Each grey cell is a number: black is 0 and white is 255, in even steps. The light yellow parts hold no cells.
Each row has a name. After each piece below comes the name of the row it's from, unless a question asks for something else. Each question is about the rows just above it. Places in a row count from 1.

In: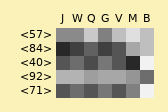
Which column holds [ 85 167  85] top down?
V
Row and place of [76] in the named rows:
<40>, 3

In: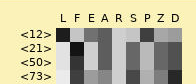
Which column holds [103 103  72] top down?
S
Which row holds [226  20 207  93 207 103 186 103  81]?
<21>
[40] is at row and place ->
<73>, 9
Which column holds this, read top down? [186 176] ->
P
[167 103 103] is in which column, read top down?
Z
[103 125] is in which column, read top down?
Z

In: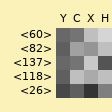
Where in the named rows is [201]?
<137>, 3
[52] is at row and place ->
<26>, 3
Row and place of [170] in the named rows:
<118>, 3
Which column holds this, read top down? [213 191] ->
H
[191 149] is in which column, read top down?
X
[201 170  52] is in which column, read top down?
X

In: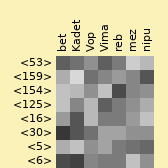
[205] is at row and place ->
<53>, 6
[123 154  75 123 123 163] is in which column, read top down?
reb
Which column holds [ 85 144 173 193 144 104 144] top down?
nipu
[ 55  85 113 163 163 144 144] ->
<30>
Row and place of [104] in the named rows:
<5>, 7

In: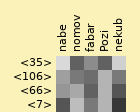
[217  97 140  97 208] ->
<35>
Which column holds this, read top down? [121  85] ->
nekub
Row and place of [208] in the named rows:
<35>, 5
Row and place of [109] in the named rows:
<106>, 3
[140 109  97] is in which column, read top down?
fabar

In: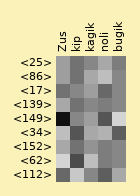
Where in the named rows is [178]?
<34>, 4
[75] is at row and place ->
<62>, 2
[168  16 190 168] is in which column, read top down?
Zus
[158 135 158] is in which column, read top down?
kagik
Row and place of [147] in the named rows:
<152>, 3
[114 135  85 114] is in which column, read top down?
kip
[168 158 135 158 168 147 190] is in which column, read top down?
kagik

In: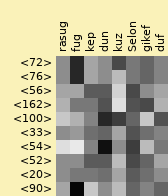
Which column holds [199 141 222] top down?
rasug
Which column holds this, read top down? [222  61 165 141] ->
kuz
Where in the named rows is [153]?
<33>, 2

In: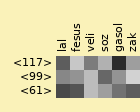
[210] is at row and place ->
<99>, 6
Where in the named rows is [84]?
<61>, 2
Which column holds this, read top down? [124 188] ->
veli
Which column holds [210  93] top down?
zak
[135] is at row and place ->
<99>, 1
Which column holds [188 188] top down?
veli

